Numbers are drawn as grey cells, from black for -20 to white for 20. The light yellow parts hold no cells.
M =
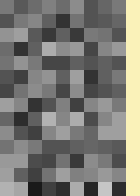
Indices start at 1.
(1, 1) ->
-1
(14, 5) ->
-13
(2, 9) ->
-4
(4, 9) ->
4
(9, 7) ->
-8
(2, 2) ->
-1
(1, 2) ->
-6
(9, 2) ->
-13
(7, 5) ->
-9
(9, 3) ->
-5
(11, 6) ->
-5
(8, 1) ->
5
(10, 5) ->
5
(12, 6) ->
-11
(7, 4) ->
-1
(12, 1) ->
4
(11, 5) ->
-7
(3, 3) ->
-6
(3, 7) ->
-1
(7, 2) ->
-2
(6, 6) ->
5
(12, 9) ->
-8
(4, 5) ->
2
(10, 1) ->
2
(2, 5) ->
-12
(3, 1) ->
3
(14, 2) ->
6
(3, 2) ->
5
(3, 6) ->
-11
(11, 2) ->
2
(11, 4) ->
-7
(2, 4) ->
-5
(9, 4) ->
8
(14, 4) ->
-10
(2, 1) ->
-7

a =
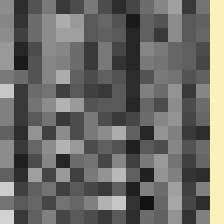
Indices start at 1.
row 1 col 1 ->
2
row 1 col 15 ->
-2
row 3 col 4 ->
2
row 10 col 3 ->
3
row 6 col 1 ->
-1
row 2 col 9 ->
-7
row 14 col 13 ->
5
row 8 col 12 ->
-8
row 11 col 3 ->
-4
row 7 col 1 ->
11
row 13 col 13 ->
0
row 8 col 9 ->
-6
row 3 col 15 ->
-4
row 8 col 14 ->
-8
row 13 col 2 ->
-13
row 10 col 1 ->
-5
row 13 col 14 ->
-12
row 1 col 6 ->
-8
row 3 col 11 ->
-5
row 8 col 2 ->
-11
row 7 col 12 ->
-3
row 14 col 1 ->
12
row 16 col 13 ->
3
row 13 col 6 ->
-10
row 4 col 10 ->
-14
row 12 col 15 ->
-4
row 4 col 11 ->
1
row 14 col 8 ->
-11
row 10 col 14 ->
-11
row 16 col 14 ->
-12
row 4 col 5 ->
1
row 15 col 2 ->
-6
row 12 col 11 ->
-1
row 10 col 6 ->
-8
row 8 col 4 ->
2
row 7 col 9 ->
-6
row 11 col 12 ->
-8

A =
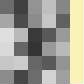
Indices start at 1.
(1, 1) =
-3
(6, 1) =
2
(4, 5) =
9
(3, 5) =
4
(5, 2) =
12
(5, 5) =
3
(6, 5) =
5

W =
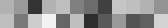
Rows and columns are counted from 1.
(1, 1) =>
8
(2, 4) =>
18
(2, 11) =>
-5
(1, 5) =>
10
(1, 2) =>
4
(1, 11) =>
8
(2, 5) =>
-4

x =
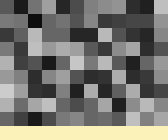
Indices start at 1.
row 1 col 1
-6
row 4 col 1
-1
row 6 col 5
5
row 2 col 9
-10
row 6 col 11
-11
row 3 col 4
-4
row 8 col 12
1
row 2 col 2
-2
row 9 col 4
-8
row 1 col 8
2
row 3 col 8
9
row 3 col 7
-14
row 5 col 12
4
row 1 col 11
-15
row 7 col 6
-15
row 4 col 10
6
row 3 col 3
9
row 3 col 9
-7
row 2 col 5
-2
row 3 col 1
-11
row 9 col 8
-3
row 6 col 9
7
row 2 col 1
-1
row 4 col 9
2
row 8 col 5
-4
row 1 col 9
3
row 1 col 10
-13
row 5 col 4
-16
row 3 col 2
-5
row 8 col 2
-3
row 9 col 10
10
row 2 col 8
-11
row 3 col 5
-4
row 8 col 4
10

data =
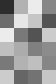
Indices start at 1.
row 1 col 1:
-13
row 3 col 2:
-1
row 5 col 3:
10
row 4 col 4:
2
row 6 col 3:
-2
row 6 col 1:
12

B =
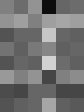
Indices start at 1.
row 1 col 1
0
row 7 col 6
-9
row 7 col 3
-4
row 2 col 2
5
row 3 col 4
11
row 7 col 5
-9
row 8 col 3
-4
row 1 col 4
-18
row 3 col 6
-5
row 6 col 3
3
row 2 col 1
3
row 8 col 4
6
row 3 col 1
-7
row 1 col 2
-3

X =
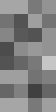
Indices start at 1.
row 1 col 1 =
6
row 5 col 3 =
-1
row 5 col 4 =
11
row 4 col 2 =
2
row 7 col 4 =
-4
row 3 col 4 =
3
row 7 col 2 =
0
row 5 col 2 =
-4
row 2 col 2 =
-7

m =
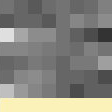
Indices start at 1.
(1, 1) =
-2
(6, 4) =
0
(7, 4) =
-1
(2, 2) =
-4
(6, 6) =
-4
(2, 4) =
-6
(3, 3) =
2
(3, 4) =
2
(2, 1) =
-6
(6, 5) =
-4
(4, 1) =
1
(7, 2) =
4
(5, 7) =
-1
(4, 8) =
-2
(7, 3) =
1

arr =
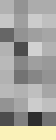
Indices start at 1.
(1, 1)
8
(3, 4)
6
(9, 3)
-13
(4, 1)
8
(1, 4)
7
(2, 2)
5
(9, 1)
-8
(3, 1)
-4
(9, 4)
-2
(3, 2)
3

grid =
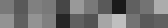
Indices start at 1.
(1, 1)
-1
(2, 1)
3
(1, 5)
-9
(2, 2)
-5
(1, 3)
0
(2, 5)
-14
